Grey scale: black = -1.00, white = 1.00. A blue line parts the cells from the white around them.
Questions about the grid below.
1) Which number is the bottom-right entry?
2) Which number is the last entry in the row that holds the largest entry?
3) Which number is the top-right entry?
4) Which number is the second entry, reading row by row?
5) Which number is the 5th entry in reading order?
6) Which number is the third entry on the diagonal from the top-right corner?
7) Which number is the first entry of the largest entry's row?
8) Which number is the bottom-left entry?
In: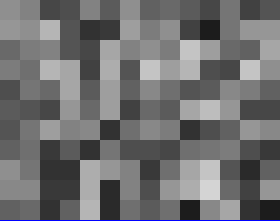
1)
-0.78
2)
0.18
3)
-0.34
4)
0.02
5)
0.02
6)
-0.18
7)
0.07
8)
-0.24
